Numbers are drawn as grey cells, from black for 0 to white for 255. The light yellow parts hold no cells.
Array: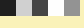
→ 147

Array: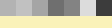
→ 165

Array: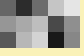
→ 143

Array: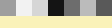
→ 158

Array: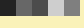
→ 103

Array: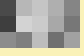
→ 161
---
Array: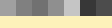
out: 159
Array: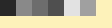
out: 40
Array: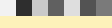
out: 243
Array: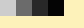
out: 204
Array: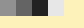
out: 145
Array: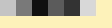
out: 195
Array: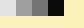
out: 227
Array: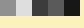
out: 144
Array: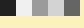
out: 33
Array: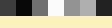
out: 61
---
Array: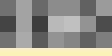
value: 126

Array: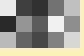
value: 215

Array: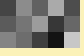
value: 199

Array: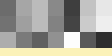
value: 46

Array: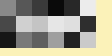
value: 202

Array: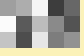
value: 146

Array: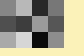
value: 141

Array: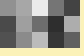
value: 96

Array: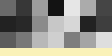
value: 222
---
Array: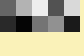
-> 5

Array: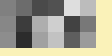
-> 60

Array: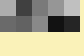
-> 98

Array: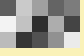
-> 194

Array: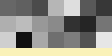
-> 188

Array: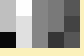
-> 224

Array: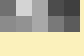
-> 146

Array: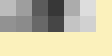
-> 138

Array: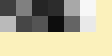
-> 71

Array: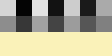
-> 55
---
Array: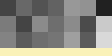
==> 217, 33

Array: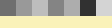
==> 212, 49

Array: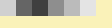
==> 228, 63

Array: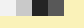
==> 242, 36

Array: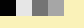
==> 230, 2

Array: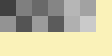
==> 202, 64

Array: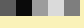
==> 218, 10
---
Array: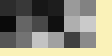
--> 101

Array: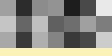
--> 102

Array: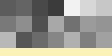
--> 142

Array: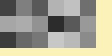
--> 172

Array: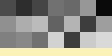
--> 173

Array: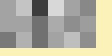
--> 163

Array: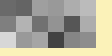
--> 179

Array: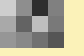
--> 99

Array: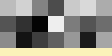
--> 49
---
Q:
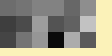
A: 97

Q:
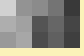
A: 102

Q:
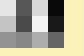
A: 243

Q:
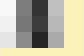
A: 60

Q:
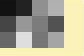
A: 124

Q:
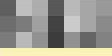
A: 166

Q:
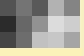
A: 220
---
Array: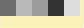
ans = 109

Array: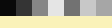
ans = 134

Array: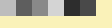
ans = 94

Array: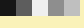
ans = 22

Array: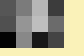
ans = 107

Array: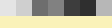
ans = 110

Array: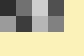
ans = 80
